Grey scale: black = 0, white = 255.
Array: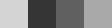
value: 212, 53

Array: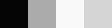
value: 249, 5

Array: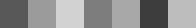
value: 210, 61

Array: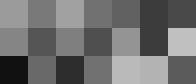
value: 192, 17

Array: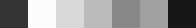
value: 252, 23

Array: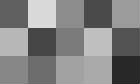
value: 218, 41

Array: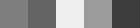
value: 239, 61
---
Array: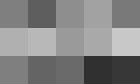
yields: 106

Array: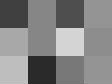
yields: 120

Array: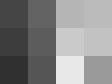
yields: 232

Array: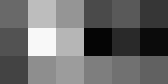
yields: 156

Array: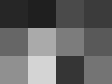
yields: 53

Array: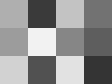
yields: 226
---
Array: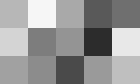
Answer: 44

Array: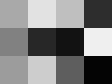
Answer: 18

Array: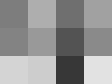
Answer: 83

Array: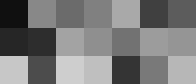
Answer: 156

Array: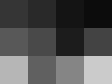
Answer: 28

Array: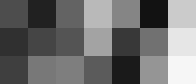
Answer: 113

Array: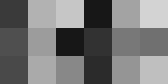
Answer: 120

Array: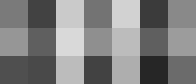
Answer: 95
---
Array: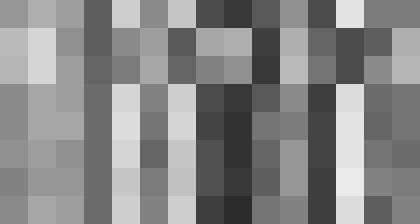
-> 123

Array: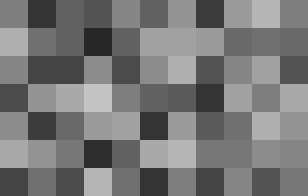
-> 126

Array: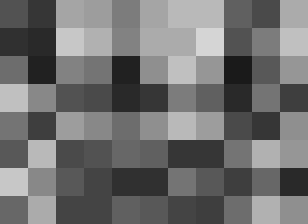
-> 171

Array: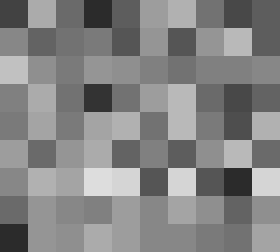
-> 93

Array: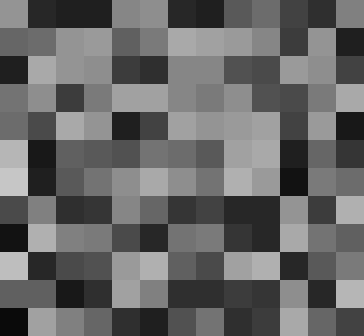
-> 128
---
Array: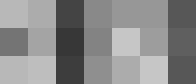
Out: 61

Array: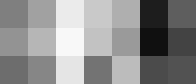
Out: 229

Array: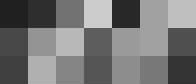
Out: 133

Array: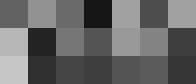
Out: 69

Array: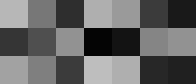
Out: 59

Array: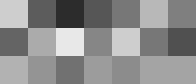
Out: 113
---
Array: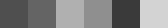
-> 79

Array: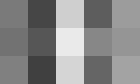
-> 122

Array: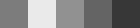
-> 124

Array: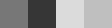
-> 119

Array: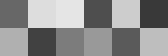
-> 103

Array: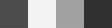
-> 76

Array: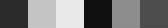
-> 43
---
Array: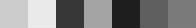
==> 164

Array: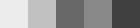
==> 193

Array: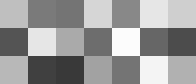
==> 162

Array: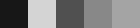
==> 212

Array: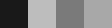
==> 25

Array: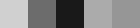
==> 108
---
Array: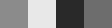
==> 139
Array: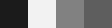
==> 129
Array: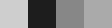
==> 170
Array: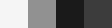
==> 145
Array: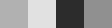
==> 177
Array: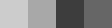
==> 168
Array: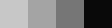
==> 164
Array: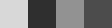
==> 146
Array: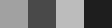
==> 161
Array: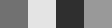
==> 153
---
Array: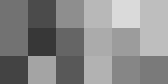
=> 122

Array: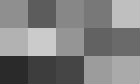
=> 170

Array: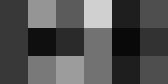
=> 78

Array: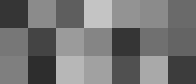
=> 60

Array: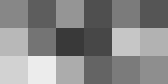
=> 142

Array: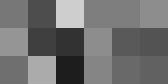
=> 97

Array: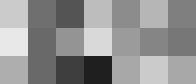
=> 168

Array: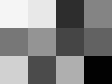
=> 2
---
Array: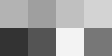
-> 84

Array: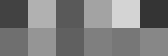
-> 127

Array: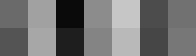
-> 185

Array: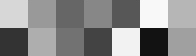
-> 242

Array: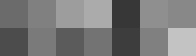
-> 61

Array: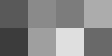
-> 159

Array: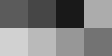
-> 186

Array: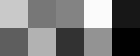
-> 50
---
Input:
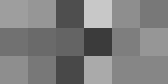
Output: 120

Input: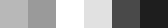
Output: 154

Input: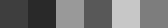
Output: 41

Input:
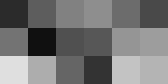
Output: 173

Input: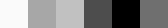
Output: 167

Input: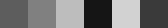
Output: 128

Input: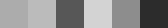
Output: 187

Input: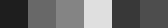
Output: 104

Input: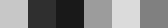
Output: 47

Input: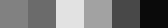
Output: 107
